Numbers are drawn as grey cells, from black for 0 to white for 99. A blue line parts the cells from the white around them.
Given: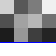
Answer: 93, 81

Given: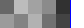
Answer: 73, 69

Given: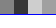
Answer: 80, 62

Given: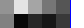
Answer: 88, 64

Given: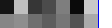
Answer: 78, 74

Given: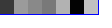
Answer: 75, 69
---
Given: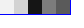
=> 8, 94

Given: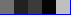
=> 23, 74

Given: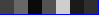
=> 32, 80

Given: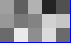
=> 51, 91

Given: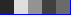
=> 57, 86

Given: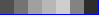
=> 71, 80

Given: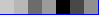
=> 60, 78
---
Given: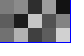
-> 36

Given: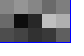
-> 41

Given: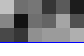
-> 52

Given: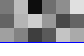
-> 39

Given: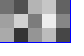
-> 62

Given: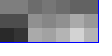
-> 30

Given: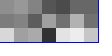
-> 48
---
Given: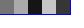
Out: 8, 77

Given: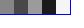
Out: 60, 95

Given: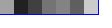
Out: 45, 79

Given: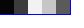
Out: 94, 94

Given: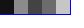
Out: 26, 77

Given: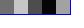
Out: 30, 77

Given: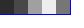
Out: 62, 92

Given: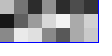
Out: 84, 94

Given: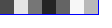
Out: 14, 96
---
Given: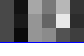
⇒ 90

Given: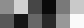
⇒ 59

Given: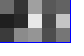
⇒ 27

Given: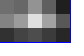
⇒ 63

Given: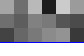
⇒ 33

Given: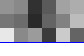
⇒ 50

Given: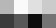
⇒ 5

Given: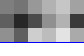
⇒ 69
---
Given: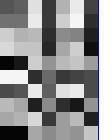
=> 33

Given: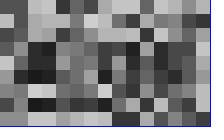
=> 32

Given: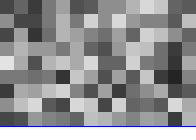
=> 27

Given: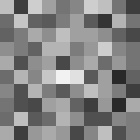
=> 74

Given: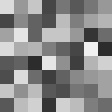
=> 85
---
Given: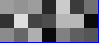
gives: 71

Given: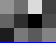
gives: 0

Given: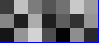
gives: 19

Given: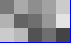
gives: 59

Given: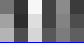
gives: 51

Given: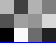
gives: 58

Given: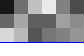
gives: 62

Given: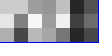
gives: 25

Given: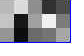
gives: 93
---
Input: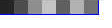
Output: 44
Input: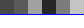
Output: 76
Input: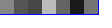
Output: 45
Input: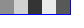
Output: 34
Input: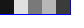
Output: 23
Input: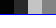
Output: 51
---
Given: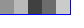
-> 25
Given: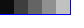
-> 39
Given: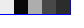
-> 67
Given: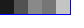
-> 53
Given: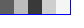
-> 22
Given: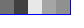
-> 90
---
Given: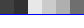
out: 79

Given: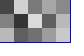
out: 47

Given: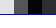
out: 33

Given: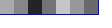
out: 77

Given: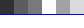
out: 98

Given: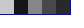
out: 52

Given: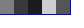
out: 11

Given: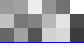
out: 57

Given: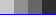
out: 56

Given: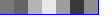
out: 61
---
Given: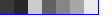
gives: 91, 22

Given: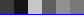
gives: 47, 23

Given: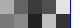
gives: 88, 47

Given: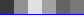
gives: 47, 22

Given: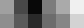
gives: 93, 55

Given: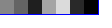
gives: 1, 52

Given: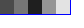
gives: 88, 29

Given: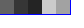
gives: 63, 38
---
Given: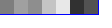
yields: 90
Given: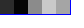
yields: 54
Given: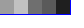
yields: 43
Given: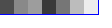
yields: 46
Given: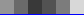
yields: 32
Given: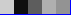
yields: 36
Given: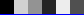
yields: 14
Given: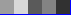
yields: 35
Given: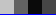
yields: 38
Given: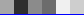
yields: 42
